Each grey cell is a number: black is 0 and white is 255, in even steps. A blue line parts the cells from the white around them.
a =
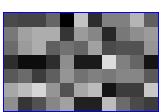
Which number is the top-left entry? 74
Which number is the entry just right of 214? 149
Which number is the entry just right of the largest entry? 128
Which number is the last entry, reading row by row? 60
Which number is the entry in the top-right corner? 95
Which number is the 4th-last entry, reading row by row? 188
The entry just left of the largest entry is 26
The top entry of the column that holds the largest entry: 128
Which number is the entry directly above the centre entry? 101
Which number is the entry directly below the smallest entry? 53
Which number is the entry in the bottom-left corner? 142
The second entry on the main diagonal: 161
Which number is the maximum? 220
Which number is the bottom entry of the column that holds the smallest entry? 161
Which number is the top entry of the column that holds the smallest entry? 1
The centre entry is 26
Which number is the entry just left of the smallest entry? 101
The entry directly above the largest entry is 74
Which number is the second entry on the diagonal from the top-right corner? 142
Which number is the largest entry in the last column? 200
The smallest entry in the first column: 45
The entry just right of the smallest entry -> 194
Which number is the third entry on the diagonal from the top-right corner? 82

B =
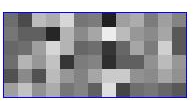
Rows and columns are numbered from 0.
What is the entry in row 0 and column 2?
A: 187
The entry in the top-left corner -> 110
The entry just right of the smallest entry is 159
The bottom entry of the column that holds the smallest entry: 222
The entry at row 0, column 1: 75
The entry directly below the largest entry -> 54
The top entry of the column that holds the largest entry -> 32
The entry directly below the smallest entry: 236
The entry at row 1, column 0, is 118
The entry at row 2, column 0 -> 103
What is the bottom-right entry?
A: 88
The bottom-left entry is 159
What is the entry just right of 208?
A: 88
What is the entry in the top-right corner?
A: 131
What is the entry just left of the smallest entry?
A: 124
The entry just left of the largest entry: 166

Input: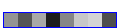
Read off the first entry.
148
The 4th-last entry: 134
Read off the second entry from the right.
212

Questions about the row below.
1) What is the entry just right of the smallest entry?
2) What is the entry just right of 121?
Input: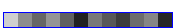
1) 121
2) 88

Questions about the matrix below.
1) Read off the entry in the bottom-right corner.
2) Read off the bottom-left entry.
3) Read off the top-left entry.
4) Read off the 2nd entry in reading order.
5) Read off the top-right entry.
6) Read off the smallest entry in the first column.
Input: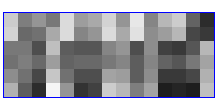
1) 191
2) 177
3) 204
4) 126
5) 44
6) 113
